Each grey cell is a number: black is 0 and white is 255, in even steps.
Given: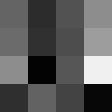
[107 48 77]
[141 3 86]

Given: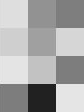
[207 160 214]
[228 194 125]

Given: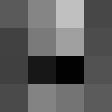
[65 122 159]
[64 23 2]

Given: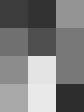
[112 78 120]
[140 228 120]

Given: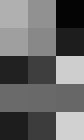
[159 136 29]
[33 62 206]

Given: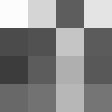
[75 81 197]
[60 92 175]
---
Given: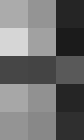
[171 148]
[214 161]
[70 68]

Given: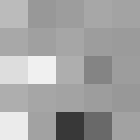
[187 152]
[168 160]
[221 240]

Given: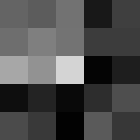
[100 92]
[110 127]
[167 146]

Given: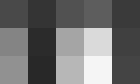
[73 52]
[132 43]
[145 40]

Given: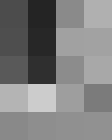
[76 36]
[78 39]
[89 47]

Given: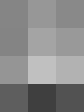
[133 151]
[132 164]
[149 192]

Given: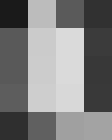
[26 188]
[89 203]
[89 204]
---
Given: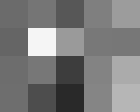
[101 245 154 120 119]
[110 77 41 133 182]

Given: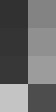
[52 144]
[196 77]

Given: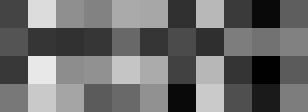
[84 53 49 54 104 53 75 47 125 114 129]
[120 201 165 91 105 145 9 202 79 26 125]

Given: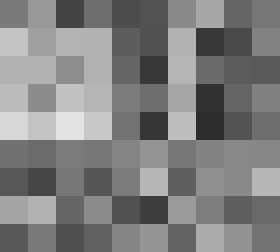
[195 160 179 178 93 81 177 56 75 130]
[187 140 194 181 123 109 167 50 100 129]
[113 107 123 119 132 148 119 131 136 135]
[165 177 102 140 81 61 154 125 94 105]

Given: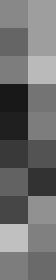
[101 158]
[24 116]
[57 83]
[70 145]
[125 106]

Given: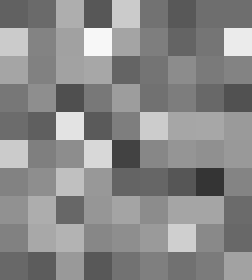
[203 131 161 247 164 126 100 117 235]
[119 142 79 120 157 113 125 104 81]
[203 127 141 216 66 135 149 144 153]
[145 173 103 150 164 140 165 165 107]
[104 92 153 88 114 127 113 123 162]

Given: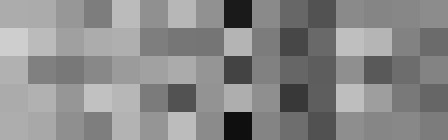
[206 187 160 172 175 126 118 117 180 124 71 105 191 181 130 107]
[171 177 150 193 183 123 82 147 174 143 56 94 190 158 121 102]
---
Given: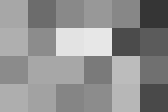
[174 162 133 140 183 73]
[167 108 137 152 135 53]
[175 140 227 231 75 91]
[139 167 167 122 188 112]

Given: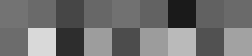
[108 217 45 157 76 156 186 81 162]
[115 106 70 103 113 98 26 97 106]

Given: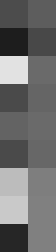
[38 128]
[76 93]
[29 72]
[226 106]
[74 101]
[99 106]
[74 103]
[188 126]
[201 128]

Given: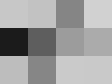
[189 134 202 201]
[199 194 133 209]
[27 94 156 171]

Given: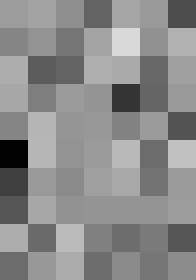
[108 152 171 109 139 118 140]
[156 163 143 99 165 153 77]
[133 147 117 164 217 145 177]
[173 92 99 175 170 104 160]
[167 126 155 148 52 101 153]
[133 181 149 152 130 155 83]
[2 182 147 155 185 108 193]
[63 153 138 159 168 114 155]
[86 167 146 148 148 147 156]
[173 106 186 128 109 122 86]

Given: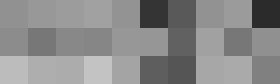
[188 174 172 195 164 94 85 167 170 128]
[145 152 156 161 147 52 89 146 155 43]
[140 119 136 134 151 150 97 161 119 144]
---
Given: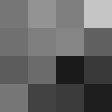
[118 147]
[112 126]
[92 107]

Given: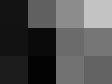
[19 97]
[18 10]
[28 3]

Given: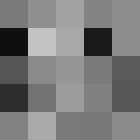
[122 142]
[16 194]
[85 138]

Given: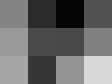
[133 43]
[154 74]
[166 54]

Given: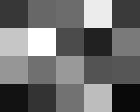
[55 103]
[198 255]
[150 112]

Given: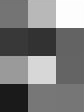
[116 184]
[56 50]
[154 215]

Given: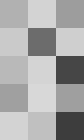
[177 211]
[202 108]
[185 212]
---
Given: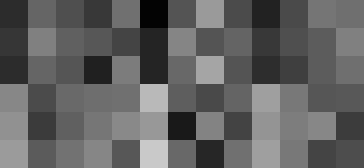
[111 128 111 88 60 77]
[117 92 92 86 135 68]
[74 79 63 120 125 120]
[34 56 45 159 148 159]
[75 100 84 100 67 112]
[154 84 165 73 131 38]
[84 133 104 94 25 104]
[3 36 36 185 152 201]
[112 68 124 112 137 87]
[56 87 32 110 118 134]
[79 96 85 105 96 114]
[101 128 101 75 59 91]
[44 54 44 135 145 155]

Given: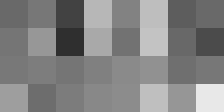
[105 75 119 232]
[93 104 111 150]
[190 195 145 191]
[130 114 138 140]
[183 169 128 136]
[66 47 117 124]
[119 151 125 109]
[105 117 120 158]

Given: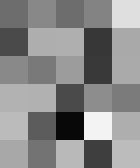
[223 169 170 123 174 188]
[131 55 57 141 243 62]
[109 175 156 74 8 185]
[136 174 121 177 92 115]
[109 74 137 178 187 168]

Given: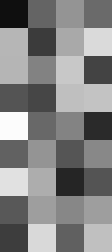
[106 218 67 195 42 136 84 158 192]
[148 169 200 191 131 85 37 135 96]
[100 59 130 70 104 148 173 158 217]
[15 182 181 84 252 97 225 88 61]

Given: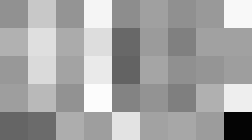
[248 161 158 238 4]
[153 161 149 176 156]
[144 128 144 127 167]
[160 155 165 147 162]
[141 104 99 131 227]
[245 221 234 252 158]
[148 171 163 146 173]
[200 223 218 185 107]
[145 177 152 158 101]

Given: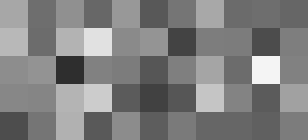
[102 126 129 161 124]
[110 76 244 91 96]
[107 124 108 131 102]
[168 125 165 197 102]
[117 67 127 86 122]
[88 148 86 65 93]
[152 138 124 91 140]
[103 225 129 204 89]
[144 179 46 180 177]
[110 108 147 133 117]
[167 184 141 135 77]

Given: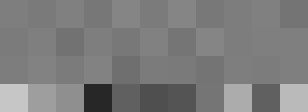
[116 127 127 186]
[128 127 124 96]
[125 125 126 172]
[120 133 116 117]
[133 117 122 84]
[123 129 123 79]
[133 120 111 96]
[119 126 130 39]
[128 114 123 143]
[122 127 130 158]
[126 123 125 198]
